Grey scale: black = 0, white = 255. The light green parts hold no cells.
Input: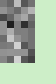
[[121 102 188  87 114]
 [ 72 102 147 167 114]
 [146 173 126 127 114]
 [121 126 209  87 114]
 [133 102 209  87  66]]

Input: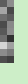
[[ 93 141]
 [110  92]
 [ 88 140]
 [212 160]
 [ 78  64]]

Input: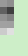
[[153 142]
 [145 130]
 [203 224]]

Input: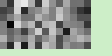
[[122  53 217 231 172  55 205 145  97 168 112 113  72]
 [ 85 129 169 114 116 179 146 129 201 150 121  81  81]
 [130  98 122  64 137 206  88 196 137  26 166 139 111]
 [133  41 207  27 179  63 191 165  79 152 123 128  76]]

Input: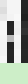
[[229 245 245  37]
 [232 243 248  32]
 [245  37 237  50]
 [242  35 242  37]
 [246  36 243  38]]

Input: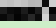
[[197 192 199 193 182 184  14 207]
 [  9  24   4  16  40  11 210  32]]

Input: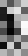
[[166  85 147 207]
 [ 27  11 175 187]
 [ 72   4  61 242]
 [ 15 207  51 192]]

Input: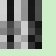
[[208  19 198 146  22  77]
 [206  20 197 144  23  77]
 [131  87 121 207  79  35]
 [156  61 148 202  53  15]]

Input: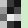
[[196  56  19]
 [106 237 202]]
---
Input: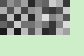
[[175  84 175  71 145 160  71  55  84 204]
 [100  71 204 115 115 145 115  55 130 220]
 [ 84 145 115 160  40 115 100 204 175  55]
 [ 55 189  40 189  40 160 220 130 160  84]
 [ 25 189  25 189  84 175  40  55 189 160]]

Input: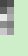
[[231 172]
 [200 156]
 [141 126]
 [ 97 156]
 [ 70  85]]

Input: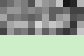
[[165 111 124 111  95 111 165  95 151 165  81  95]
 [124 151 151 124 138 124 138  95  95 111  67  67]
 [111 165 181 181 124 213 165 197 181 138  54 165]
 [ 95 111 138 124  81 181 151 138 197  22  38 181]
 [ 67 151 111 124  81 165  95 138  81  54  81 197]]

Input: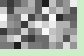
[[249 133 120 237  69 133  82 249  44  94  94]
 [221 149 133  57 194 237 206 237 178 178 108]
 [206  69 165 165 165  94 237 165 194 149  82]
 [133 194 221  82  57 108 108 206 178  82 194]
 [120 120  29 178 120 120 108 165 133 221 149]
 [ 94  57  94 133 178  94  29 194 120 149 237]
 [ 57 120 108 206 108 149 249 194 178 149 149]]

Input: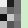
[[239  30 115]
 [188  86 115]
 [158  99 115]
 [ 17 200 131]]

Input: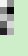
[[243 143]
 [200 159]
 [130   7]
 [103 216]
 [ 34 173]]
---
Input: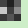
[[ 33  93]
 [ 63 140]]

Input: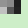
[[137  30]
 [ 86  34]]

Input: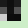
[[15 29]
 [17 81]]

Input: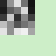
[[146 223]
 [ 95 121]]

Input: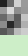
[[106 208]
 [217 141]]

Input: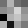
[[179 111]
 [155 213]]

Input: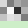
[[124 170]
 [248  46]]

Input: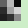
[[184  11]
 [161 214]]
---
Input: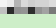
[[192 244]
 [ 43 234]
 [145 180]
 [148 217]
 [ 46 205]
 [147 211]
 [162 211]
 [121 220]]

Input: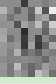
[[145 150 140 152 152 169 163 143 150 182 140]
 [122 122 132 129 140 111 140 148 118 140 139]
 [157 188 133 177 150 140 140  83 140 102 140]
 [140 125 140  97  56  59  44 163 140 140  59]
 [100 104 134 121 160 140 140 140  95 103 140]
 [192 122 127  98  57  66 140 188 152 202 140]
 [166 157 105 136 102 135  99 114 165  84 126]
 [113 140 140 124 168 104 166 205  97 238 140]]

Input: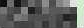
[[ 85  90 117  16]
 [ 92  71  81 109]
 [ 69 123  69  24]
 [ 67 112 133  61]
 [ 72  81  31 106]
 [ 87  81  63  81]
 [ 56  78 110 141]
 [ 84  84  89  79]
 [ 60  69  88 132]
 [ 92  34  95 156]
 [ 63  46  72 223]]

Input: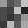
[[ 58  74  75 154]
 [185  54  64  83]
 [ 91  79 193 105]
 [168 150  36 195]]

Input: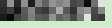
[[ 27  40  50]
 [ 10  61 147]
 [ 67  23  41]
 [ 86  90 143]
 [125 131  30]
 [ 90  69 132]
 [ 85  57  98]
 [146 101 148]
 [ 96 169 132]
 [110  87 144]
 [ 73  50  70]
 [120 133  79]
 [226 152  12]
 [ 65  72 111]
 [ 57 133 225]]

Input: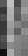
[[ 18  69  83  58  57  78  56  91]
 [170 138 176 146 156 173 178 192]
 [126 129 134  95 132  92  98  75]
 [112 123 127 142 114 132 154 140]]
